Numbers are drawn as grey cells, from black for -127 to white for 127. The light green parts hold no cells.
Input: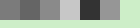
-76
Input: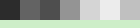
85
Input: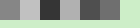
-48
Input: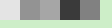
1
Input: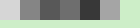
-71
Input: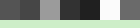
-95
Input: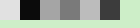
60
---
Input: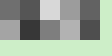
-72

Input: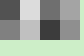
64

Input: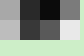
-71

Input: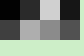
46

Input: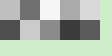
75

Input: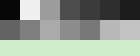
-1

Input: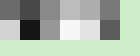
-106
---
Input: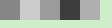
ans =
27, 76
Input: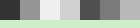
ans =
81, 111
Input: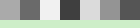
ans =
-64, 113
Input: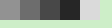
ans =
-55, 90
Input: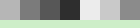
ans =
-81, 108
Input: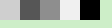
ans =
14, 112
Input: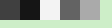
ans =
115, 115
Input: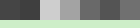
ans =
35, 78
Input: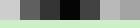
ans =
-122, 77
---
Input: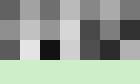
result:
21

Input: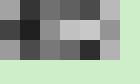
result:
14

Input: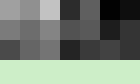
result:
4

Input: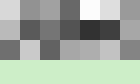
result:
-10

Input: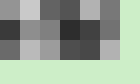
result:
0

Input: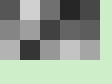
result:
-62

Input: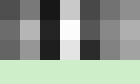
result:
-91

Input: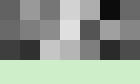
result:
12

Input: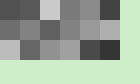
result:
-31
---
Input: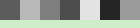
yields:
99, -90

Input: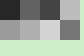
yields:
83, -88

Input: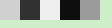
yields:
111, -113

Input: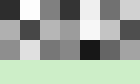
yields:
125, -104

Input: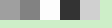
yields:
125, -76

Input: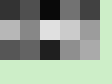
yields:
96, -118

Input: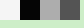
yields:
117, -122
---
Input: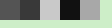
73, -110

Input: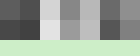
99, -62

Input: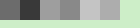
68, -70

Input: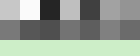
122, -90

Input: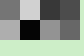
81, -122

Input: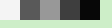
116, -120
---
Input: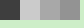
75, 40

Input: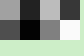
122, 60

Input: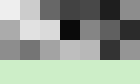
110, 97

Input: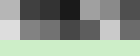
93, 74

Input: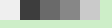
111, 74

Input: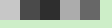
71, 44

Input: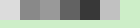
92, 65
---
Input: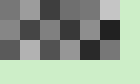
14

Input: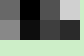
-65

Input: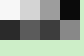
-66

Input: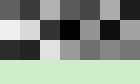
-112

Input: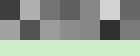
-79

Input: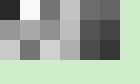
-43

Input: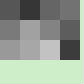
3

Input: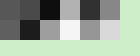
22

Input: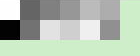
111

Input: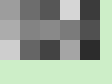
-4
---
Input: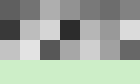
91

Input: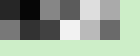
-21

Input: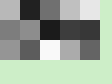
-72

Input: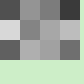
61

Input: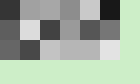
-9

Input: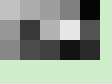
-44

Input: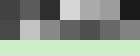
1
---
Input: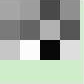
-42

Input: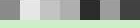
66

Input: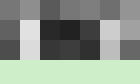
-72

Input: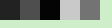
-93

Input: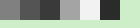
-43

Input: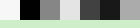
6

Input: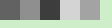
-29

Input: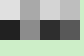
62

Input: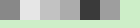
102

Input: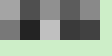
-7
